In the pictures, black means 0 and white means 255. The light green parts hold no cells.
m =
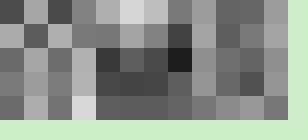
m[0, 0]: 75
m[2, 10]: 99
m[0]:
[75, 166, 72, 129, 174, 215, 190, 121, 156, 99, 101, 156]
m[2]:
[106, 165, 109, 176, 56, 95, 74, 28, 143, 111, 99, 143]
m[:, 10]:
[101, 121, 99, 81, 152]
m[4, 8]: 117
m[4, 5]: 92
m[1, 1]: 92
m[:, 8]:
[156, 162, 143, 149, 117]
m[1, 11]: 162
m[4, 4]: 95
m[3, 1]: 156
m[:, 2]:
[72, 174, 109, 125, 114]
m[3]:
[122, 156, 125, 178, 71, 68, 70, 95, 149, 103, 81, 149]

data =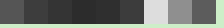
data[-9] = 85
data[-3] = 221
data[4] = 47

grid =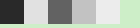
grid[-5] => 41
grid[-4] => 225
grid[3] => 194

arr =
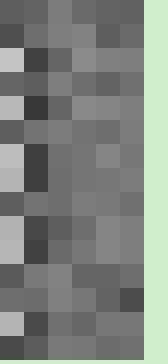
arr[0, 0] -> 94
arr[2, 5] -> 125
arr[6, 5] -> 118
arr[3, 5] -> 113
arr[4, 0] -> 184
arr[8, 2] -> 111
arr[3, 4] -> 99
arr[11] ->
[90, 121, 131, 102, 100, 110]
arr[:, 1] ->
[98, 110, 66, 95, 57, 115, 64, 62, 114, 71, 66, 121, 107, 73, 92]
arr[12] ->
[111, 107, 127, 119, 98, 76]
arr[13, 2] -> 112
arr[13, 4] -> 119
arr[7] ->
[180, 62, 110, 116, 120, 123]
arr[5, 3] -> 114
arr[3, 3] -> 110
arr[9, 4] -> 132
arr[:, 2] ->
[124, 125, 102, 125, 102, 124, 113, 110, 111, 94, 106, 131, 127, 112, 122]
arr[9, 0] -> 177
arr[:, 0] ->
[94, 79, 195, 100, 184, 94, 188, 180, 94, 177, 181, 90, 111, 180, 74]
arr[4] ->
[184, 57, 102, 137, 133, 125]

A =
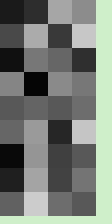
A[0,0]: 25
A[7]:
[32, 163, 66, 115]
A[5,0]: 103
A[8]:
[98, 205, 108, 88]
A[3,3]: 119
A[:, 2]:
[167, 56, 101, 138, 87, 38, 65, 66, 108]
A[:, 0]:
[25, 74, 17, 132, 87, 103, 9, 32, 98]
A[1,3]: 200
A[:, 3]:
[139, 200, 47, 119, 110, 197, 87, 115, 88]
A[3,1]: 4

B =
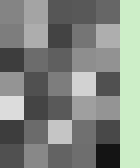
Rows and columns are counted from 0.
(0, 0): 132
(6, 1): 136
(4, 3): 159
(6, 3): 110
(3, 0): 148
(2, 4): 146
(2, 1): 108
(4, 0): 220
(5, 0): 61
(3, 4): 80
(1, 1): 173

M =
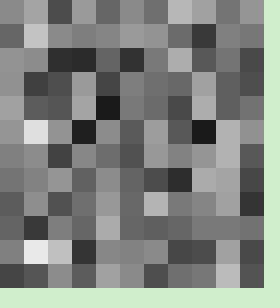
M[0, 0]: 138
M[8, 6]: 179
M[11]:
[68, 85, 139, 92, 162, 137, 79, 112, 118, 187, 84]
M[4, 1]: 92
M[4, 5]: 121
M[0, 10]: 150
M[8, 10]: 52
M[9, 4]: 171
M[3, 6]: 111
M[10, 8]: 75
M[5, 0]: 150
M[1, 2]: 137
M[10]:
[127, 233, 191, 52, 134, 130, 137, 72, 75, 162, 74]
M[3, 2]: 78
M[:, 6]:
[112, 146, 122, 111, 107, 157, 151, 77, 179, 96, 137, 79]
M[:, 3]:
[153, 125, 42, 153, 163, 30, 135, 97, 111, 101, 52, 92]
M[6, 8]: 149
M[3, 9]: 95
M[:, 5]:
[137, 155, 49, 126, 121, 89, 81, 99, 104, 101, 130, 137]
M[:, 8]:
[162, 58, 87, 161, 172, 27, 149, 171, 133, 120, 75, 118]
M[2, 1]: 140
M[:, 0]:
[138, 101, 146, 144, 162, 150, 129, 116, 92, 100, 127, 68]
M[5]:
[150, 223, 147, 30, 139, 89, 157, 88, 27, 177, 144]
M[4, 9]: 94
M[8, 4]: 151
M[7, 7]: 44

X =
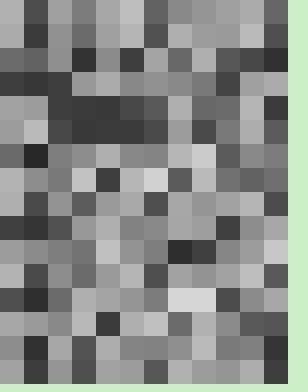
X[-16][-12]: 176
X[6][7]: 182
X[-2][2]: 167
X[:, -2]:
[172, 187, 71, 160, 181, 173, 137, 98, 180, 142, 157, 189, 140, 89, 128, 173]
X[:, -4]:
[148, 157, 174, 121, 104, 74, 203, 186, 148, 158, 65, 147, 214, 177, 186, 157]
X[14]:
[142, 49, 167, 83, 173, 131, 130, 143, 186, 123, 128, 53]
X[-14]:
[108, 98, 143, 51, 140, 62, 164, 103, 174, 87, 71, 49]
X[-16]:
[176, 78, 159, 124, 167, 190, 98, 138, 148, 160, 172, 101]
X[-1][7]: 177
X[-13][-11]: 55
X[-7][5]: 129
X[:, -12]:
[176, 171, 108, 63, 162, 157, 106, 178, 174, 65, 156, 179, 79, 167, 142, 161]
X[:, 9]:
[160, 154, 87, 68, 107, 120, 91, 113, 161, 65, 133, 161, 76, 139, 123, 148]
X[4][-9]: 59
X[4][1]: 156
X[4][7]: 174
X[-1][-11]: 60
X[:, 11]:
[101, 79, 49, 172, 58, 91, 125, 111, 76, 168, 200, 88, 168, 84, 53, 63]
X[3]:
[63, 55, 62, 152, 171, 135, 144, 138, 121, 68, 160, 172]
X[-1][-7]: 156
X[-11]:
[157, 187, 72, 57, 59, 59, 73, 156, 74, 120, 173, 91]
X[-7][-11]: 53
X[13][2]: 137
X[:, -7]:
[190, 181, 62, 135, 72, 59, 135, 182, 170, 129, 147, 181, 148, 175, 131, 156]
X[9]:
[65, 53, 82, 153, 174, 129, 138, 166, 158, 65, 142, 168]

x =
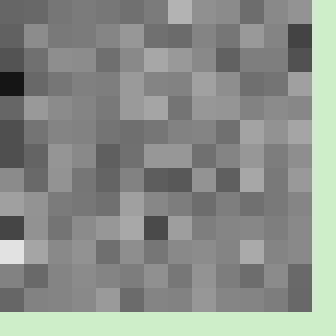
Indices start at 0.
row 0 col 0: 101
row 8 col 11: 121
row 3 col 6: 132
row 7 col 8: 147
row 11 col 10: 109
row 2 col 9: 96
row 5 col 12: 165
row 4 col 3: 131
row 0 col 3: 122
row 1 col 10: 153
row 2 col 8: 136
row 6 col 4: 95
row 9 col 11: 127
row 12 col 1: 129
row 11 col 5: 125
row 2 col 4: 110
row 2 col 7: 152
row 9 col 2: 115
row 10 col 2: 137
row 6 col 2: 149
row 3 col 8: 162
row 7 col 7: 88
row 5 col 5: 110
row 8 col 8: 108
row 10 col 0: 226
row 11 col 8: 147
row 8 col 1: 147
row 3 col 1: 103
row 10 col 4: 110
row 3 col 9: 142
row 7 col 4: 100
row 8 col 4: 112
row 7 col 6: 93
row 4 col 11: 139
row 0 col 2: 117
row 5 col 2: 132

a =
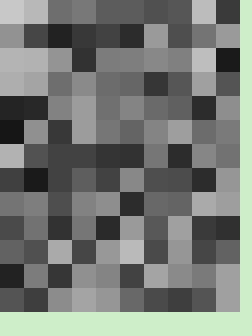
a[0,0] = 199
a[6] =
[178, 83, 66, 67, 52, 50, 119, 44, 133, 115]
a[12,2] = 139
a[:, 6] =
[80, 153, 135, 54, 107, 132, 119, 79, 104, 89, 74, 164, 75]
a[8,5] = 44
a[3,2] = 110
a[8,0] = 116
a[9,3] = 118
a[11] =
[34, 125, 55, 143, 132, 66, 164, 138, 122, 160]
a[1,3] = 57
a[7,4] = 67
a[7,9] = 149
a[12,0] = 84
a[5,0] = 23
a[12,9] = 160
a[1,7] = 78
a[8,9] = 157
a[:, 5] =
[93, 45, 126, 103, 131, 101, 50, 135, 44, 153, 185, 66, 105]
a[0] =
[199, 184, 110, 121, 92, 93, 80, 87, 188, 59]
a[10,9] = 98
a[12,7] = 63
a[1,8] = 116
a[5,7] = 158
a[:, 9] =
[59, 154, 27, 85, 141, 122, 115, 149, 157, 48, 98, 160, 160]
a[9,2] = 50
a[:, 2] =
[110, 34, 147, 110, 129, 57, 66, 67, 78, 50, 170, 55, 139]
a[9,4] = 43
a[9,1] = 115
